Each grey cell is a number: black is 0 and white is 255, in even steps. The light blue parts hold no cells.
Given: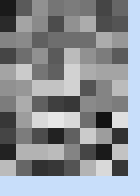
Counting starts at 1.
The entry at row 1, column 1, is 26
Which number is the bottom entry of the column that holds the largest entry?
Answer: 55
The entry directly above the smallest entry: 132
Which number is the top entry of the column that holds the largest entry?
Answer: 117
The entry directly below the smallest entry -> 157
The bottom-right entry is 55
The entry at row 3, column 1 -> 132
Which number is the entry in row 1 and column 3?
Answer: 145
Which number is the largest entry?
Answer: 230
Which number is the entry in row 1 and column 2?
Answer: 90
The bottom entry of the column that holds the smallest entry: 217
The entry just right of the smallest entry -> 223
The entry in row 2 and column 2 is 164
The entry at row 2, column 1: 42
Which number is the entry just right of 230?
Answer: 217
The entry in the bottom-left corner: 187
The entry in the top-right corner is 102
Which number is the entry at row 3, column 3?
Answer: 96
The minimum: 18
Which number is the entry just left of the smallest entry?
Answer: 110

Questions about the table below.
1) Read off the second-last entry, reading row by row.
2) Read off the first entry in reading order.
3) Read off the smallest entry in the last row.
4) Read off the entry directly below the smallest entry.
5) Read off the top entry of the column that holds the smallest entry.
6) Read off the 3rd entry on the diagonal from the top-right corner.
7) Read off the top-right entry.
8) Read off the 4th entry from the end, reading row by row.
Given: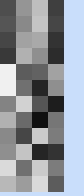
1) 218
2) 78
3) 92
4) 203
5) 190
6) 162
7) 63
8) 184

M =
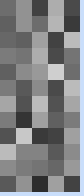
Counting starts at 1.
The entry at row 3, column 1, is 103
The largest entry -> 207
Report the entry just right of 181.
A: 58
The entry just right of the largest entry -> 109
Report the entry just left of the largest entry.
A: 153
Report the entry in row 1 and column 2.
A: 146
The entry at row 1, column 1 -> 109
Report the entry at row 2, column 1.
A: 96
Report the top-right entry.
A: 74
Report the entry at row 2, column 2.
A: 146
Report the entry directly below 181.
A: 66
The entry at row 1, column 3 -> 66
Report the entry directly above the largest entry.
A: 74
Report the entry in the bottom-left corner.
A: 89
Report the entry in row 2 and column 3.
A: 109
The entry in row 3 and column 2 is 96
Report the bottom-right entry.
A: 66
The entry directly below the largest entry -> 74

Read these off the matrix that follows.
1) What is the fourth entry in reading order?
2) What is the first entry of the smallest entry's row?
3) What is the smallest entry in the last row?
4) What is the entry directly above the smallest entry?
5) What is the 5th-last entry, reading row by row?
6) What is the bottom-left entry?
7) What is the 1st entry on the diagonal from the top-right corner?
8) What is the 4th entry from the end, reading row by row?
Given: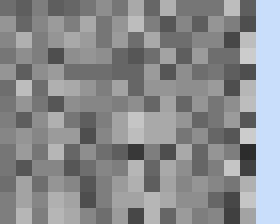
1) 94
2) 118
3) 64
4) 204
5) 155
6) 126
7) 94
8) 126

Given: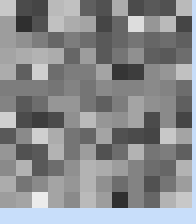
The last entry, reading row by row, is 200
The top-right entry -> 186
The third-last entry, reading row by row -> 102
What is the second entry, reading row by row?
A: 75
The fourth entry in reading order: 186
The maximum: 235
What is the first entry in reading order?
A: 200
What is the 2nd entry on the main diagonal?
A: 47
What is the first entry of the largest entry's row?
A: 157
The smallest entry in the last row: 47
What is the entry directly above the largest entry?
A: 138
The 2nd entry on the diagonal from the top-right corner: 186
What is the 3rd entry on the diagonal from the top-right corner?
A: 102
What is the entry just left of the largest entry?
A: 164
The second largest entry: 221
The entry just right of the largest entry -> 164
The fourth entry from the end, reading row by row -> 131
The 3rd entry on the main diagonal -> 125
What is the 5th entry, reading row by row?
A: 193
